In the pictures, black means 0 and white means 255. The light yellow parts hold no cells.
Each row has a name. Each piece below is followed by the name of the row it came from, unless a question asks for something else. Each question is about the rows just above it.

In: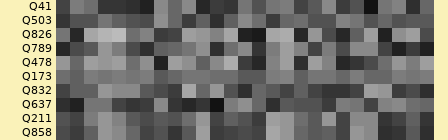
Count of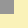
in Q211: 4
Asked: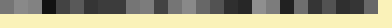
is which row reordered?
Q637
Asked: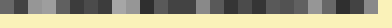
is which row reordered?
Q858
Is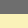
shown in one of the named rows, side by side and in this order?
yes
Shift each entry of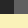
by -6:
[33 90]

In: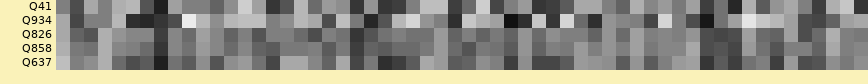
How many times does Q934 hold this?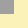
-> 4
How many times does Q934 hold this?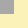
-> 3

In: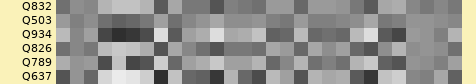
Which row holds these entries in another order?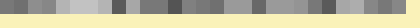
Q832
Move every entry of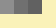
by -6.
[136 106  91]
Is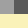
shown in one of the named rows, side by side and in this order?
no
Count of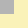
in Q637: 2
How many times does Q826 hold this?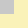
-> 1

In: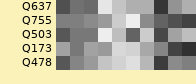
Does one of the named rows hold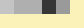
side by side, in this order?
no
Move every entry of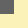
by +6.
[105]
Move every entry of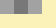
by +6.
[168 126 168]
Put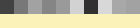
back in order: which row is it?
Q173
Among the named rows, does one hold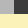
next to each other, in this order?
yes

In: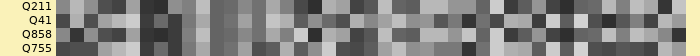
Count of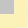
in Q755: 0
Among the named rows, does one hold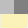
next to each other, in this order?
yes
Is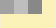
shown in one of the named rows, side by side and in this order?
no
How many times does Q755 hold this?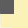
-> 5
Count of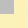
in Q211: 3

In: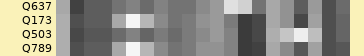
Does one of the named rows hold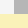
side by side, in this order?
yes
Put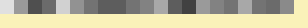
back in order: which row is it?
Q637
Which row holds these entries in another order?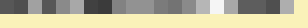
Q789

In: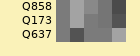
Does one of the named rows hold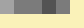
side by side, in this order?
no
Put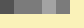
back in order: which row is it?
Q637
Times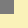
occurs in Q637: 3
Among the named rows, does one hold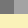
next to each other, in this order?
no
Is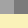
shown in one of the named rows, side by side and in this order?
yes
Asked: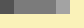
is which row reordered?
Q637

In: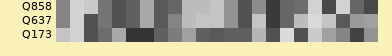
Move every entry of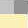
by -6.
[190 140]
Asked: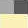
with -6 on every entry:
[162  83]
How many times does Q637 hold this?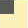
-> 2
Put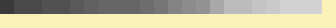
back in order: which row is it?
Q858
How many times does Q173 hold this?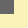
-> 0

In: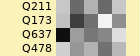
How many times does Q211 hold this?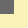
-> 2
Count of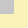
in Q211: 2

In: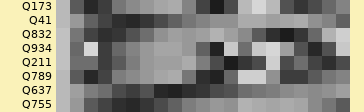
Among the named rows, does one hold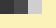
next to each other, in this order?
yes
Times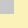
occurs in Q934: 3
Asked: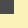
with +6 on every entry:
[81]
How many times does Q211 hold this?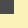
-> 4

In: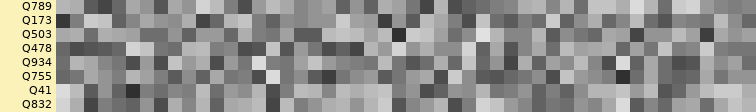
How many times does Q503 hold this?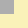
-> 3
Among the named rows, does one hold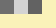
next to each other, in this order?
no
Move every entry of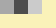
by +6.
[174  83 209]
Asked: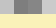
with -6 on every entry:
[189 120 128 197]
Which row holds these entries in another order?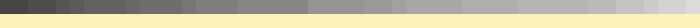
Q832
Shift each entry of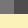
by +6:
[124  83]
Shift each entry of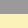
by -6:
[148 148]

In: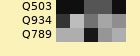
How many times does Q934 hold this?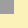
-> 0
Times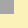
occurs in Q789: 0
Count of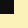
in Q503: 3
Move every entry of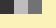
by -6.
[ 46 183 108]

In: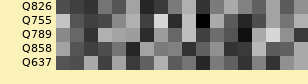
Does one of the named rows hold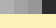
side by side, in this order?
no
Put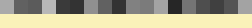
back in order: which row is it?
Q858
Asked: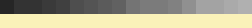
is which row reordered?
Q826
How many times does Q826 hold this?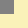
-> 1
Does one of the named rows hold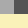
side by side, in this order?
no
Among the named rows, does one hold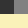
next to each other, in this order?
yes
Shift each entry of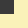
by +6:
[64]

